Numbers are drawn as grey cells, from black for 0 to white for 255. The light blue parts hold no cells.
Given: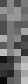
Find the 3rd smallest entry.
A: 34
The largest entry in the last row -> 192
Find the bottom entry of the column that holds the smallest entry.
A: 9
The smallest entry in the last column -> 50
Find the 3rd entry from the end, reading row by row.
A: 93
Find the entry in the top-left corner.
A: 77
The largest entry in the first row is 135
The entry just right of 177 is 120
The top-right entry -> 120

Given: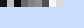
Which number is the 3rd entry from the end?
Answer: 81
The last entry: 218
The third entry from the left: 11
